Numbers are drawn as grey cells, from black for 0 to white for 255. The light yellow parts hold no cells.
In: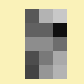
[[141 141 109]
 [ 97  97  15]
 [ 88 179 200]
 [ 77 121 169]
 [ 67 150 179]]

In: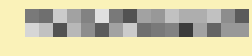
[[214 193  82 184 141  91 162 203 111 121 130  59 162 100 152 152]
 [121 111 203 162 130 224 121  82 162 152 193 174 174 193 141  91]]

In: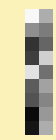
[[248 173]
 [226 112]
 [143 124]
 [ 92 162]
 [ 83 133]
 [ 62 208]
 [ 51 101]
 [ 21 173]
 [ 10 152]]

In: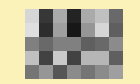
[[223  45 159  23 150 214  95]
 [214  55 170  35 170 192 105]
 [192  66 202  66 182 182  95]
 [128 105 128 128  95 105 139]
 [117 150  86 139 117 139 159]]

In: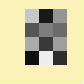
[[199  24 149]
 [171  56 159]
 [ 85 126 107]
 [ 15 237  45]]

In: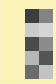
[[203 213]
 [183  84]
 [108 194]
 [ 74 140]
 [ 62 131]]
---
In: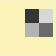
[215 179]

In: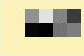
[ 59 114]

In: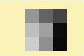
[ 68 160 205]

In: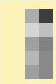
[ 61 213]

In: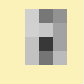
[146 200 194]

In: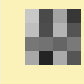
[ 55 180 114 168]

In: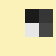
[ 54 231]

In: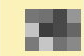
[150  73 198]
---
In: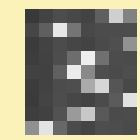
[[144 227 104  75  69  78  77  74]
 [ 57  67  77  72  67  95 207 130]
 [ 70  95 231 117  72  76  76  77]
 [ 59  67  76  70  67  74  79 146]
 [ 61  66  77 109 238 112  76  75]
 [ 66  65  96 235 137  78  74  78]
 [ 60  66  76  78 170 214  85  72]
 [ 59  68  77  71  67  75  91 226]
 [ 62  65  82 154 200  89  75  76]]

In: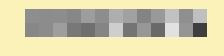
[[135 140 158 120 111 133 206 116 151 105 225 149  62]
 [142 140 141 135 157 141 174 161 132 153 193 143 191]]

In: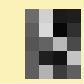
[[ 94 178  60  95]
 [108 208  27  30]
 [ 94 217   7  48]
 [ 85  99 185  74]
 [ 94  31  19 196]]

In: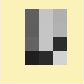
[[ 31  43 210]
 [ 95 196 176]
 [ 94 197 178]
 [ 99 197  45]]

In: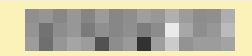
[[156 111 150 165 156  82 141 154  50 158 203 147 156 156 163]
 [143 149 135 151 133 155 135 142 158 151 176 156 141 143 174]
 [148 114 141 151 123 143 135 143 125 140 234 167 142 151 187]]

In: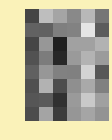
[[ 76 164  60 150 165 147]
 [ 69 190 165 137 184 118]
 [ 98  97 127 130 229  92]
 [ 70 151  32 161 161 178]
 [ 82 124  39 154 179 155]
 [ 96 151 129 128 211  87]
 [ 80 178  77 143 169 128]
 [ 86  90  48 154 201 160]]
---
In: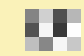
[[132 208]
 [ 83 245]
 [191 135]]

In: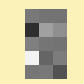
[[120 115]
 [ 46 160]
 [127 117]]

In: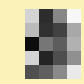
[[211  45]
 [187  49]
 [ 13 118]]

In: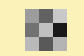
[[156  97]
 [114 192]
 [185  89]]

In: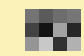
[[116  91]
 [ 67  20]
 [149 200]]

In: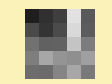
[[ 30  48]
 [ 74  52]
 [113  97]]

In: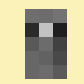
[[110 108]
 [ 42 194]
 [ 89 108]]

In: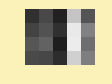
[[48 72]
 [67 82]
 [86 98]]

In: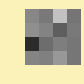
[[135 121]
 [143 131]
 [ 43 109]]
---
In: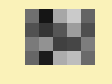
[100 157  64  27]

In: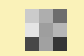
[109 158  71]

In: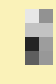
[146 195]

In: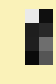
[15 30]

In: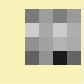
[154 203 162  97]

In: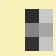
[201 133]

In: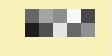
[ 72 104]

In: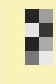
[157 228]
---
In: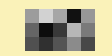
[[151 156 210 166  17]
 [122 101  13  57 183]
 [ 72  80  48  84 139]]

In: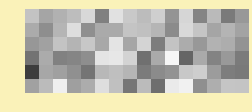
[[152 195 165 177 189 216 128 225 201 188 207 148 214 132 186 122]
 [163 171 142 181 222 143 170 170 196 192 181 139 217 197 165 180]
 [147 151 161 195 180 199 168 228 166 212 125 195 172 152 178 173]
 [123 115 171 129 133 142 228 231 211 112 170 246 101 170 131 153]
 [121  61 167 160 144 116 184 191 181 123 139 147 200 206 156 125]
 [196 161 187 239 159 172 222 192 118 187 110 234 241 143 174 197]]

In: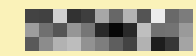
[[124  67  65 208  50  62 167 103 180  84 236 105]
 [154 157 112  85 150 118  41   7  41 191 113 115]
 [164  89 140 178 189 146 126  94  67 178  29  54]]

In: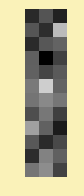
[[ 33  41  84]
 [187  85  45]
 [ 99  42  87]
 [ 65  96   1]
 [ 90  97  69]
 [ 99 121 206]
 [118 116 137]
 [ 63  78 119]
 [ 27 160  97]
 [ 73  88  42]
 [ 96  44 130]
 [ 66 117 141]]

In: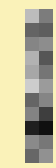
[[124 188]
 [ 94 100]
 [141 133]
 [ 86 178]
 [117 167]
 [155 205]
 [133 101]
 [ 62 131]
 [ 16  31]
 [119 138]
 [145 103]]

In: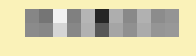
[[148 134 117 242 128 181  37 174 137 177 140]
 [152 139 135 213 135 177  87 165 144 171 149]]
